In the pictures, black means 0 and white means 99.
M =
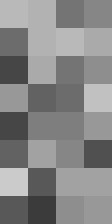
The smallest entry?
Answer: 23
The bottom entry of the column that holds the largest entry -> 34
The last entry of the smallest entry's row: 59
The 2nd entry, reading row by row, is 69
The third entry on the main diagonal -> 45
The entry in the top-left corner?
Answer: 72
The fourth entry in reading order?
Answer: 52
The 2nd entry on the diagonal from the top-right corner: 72
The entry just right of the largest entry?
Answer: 34
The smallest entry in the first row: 45

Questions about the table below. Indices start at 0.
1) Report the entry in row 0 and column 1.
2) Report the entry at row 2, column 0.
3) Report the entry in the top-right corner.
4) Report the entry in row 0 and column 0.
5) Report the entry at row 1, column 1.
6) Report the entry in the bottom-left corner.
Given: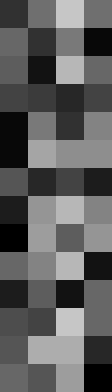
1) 43
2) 36
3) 43
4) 19
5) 19
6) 40

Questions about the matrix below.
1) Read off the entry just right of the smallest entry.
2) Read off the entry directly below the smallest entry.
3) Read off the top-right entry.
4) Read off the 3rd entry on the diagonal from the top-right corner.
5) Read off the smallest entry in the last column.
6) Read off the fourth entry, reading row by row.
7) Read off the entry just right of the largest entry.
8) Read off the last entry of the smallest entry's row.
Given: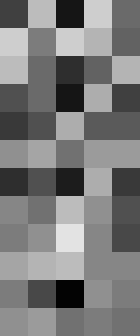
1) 56
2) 44
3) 41
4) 18
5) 22
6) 80
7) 52
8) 48

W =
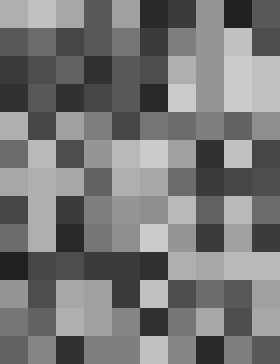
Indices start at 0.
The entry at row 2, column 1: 30
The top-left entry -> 68
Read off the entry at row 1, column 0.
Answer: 34
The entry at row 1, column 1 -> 42
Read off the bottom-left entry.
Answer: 38
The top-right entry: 34
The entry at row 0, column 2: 65
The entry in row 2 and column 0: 23
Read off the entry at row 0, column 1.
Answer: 75
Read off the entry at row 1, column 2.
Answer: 27
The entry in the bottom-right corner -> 34

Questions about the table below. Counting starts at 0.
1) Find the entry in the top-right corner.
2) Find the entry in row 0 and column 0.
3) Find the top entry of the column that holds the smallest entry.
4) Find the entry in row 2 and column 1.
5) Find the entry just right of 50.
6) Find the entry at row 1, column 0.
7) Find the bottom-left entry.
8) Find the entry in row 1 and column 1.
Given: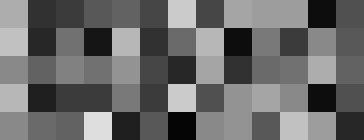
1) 31
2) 67
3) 79
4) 38
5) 44
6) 75
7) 53
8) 15

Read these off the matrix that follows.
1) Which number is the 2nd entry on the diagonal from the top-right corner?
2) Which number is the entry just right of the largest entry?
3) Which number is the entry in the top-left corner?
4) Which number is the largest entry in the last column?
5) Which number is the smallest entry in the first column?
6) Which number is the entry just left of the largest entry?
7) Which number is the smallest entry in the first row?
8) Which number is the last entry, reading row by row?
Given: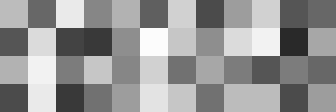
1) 16
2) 77
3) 73
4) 65
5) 29
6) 55
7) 29
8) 61

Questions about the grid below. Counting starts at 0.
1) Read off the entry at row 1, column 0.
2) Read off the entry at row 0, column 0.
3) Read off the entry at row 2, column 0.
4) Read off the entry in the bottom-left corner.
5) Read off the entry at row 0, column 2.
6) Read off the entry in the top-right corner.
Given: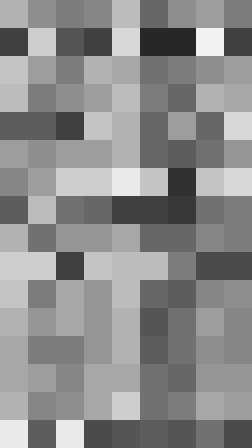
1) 25
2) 69
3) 76
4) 91
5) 48
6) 48

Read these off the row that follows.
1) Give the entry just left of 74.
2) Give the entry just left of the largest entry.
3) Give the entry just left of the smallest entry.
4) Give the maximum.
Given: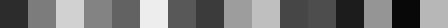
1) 61
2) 38
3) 58
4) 92

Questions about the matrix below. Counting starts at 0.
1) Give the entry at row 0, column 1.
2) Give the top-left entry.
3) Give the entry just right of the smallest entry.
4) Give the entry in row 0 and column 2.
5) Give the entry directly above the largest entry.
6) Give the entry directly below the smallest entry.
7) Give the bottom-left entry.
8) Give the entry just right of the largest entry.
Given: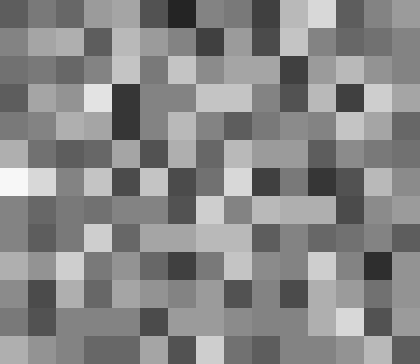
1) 47
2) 36
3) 51
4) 40
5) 68
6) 51
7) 68
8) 84
